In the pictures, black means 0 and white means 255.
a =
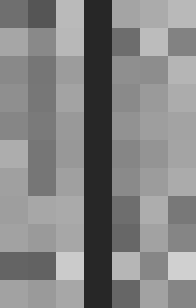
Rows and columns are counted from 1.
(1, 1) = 111
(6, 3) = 152
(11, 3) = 167
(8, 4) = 39
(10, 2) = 98
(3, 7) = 181
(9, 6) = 162
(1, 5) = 164
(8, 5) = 110
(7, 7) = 171
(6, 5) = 134
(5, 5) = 146
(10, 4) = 39
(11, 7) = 133
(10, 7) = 208
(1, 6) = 171
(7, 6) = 156
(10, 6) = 134
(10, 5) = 182
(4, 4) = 39
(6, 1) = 173
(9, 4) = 39
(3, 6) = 141
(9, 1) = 162

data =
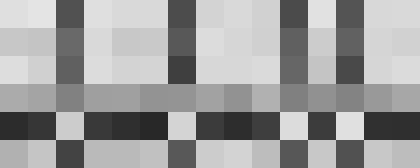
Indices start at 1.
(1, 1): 223
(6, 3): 67
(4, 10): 177
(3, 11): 102
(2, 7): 88
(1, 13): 84
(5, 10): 62
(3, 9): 215
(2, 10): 208
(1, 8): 211
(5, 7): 212
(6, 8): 204
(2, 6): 201
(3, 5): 211
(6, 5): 186
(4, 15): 167
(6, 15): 189
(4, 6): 147
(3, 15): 219
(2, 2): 196
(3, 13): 73
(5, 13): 224
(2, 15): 209
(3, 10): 218
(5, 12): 60
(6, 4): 186
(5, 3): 204
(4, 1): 171

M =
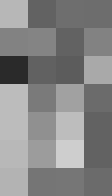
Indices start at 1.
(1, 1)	183
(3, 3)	92
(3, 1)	42
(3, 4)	169
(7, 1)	179
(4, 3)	161
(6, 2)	156
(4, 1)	188

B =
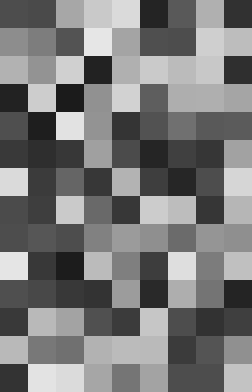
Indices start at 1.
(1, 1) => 77
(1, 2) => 74
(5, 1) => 79
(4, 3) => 27
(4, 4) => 145
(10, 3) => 28
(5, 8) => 89
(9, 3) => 77
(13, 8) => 84
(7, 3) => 101
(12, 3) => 163
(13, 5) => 187
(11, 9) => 36
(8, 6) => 204
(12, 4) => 80
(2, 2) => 125
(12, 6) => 198
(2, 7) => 77
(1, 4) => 201
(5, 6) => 82
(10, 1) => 229
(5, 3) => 226
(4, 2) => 205
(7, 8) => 77
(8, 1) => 75
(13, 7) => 59
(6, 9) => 162
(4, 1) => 34
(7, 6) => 62
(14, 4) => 166
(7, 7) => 38
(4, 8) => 175
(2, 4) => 230
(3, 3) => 208
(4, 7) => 174
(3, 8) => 200

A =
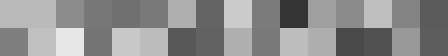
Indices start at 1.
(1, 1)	185
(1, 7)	175
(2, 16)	93
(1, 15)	131
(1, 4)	120
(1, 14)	191
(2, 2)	192
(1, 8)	100
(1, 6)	121
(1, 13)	139
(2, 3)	231
